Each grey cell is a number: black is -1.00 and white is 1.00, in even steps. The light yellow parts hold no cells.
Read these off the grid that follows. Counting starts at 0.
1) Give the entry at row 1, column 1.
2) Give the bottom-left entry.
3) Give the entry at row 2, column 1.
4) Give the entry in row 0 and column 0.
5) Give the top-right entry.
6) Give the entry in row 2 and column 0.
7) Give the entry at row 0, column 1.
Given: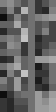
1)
0.01
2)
-0.58
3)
-0.46
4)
0.01
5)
-0.11
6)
-0.90
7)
0.11

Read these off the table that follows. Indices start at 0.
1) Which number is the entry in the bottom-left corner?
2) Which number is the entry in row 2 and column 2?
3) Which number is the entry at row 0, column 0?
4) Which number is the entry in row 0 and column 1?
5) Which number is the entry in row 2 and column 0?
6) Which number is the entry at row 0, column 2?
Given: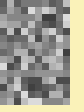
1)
0.15
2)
0.05
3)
-0.28
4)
0.39
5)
0.27
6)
-0.28

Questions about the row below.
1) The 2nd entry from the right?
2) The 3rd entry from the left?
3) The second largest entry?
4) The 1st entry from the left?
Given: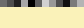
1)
-0.04
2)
-0.74
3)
0.41
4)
-0.15

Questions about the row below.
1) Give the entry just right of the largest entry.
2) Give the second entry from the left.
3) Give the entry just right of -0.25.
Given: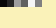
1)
0.00
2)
-0.70
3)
0.92

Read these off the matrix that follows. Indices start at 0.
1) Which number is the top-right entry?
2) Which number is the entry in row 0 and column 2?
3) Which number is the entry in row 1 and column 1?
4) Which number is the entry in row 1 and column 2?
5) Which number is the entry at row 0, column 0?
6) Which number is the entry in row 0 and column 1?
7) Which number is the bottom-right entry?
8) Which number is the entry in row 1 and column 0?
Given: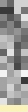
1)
0.65
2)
0.65
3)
-0.55
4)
0.65
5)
0.16
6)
-0.20
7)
0.40
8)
-0.55

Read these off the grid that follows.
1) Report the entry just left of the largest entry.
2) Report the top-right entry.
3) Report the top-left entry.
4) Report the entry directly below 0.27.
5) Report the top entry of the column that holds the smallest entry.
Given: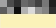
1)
0.40
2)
-0.76
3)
0.27
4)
-0.28
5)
-0.63

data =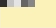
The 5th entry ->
0.05
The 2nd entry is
0.54

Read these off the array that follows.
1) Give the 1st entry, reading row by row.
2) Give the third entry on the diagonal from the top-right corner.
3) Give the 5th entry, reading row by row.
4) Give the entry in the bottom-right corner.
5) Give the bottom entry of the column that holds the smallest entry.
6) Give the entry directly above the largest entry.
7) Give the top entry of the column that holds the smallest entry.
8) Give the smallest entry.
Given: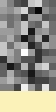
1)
0.34
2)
0.22
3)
0.55
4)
-0.24
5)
-0.35
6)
0.44
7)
0.67
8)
-0.93

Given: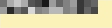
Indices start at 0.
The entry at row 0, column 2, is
0.56
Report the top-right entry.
-0.21
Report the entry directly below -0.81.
0.11
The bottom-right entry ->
-0.44
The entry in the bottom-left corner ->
0.22
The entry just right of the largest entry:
0.01
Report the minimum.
-0.81
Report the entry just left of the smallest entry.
-0.44

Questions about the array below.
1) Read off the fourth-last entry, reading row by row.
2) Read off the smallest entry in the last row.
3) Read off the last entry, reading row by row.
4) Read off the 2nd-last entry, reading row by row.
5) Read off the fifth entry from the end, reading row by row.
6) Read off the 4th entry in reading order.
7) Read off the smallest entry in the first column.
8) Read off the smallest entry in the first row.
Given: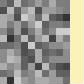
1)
0.34
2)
-0.60
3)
-0.14
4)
0.22
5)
0.34
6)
-0.14
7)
-0.37
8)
-0.25

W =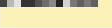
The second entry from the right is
-0.05
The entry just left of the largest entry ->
0.45
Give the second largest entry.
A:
0.65
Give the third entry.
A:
0.77

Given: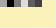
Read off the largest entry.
0.73
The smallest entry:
-1.00

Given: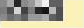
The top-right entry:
-0.25
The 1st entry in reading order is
0.08
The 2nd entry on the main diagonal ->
-0.38
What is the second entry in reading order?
0.33
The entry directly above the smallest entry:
0.88
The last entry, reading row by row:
-0.38
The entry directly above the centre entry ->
0.20
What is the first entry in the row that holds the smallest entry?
-0.03

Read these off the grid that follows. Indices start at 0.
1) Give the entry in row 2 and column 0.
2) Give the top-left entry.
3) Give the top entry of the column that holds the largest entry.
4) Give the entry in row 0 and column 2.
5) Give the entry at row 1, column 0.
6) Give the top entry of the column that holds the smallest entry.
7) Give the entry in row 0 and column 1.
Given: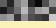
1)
0.12
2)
-0.26
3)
0.12
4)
-0.01
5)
-0.80
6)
-0.93
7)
-0.70
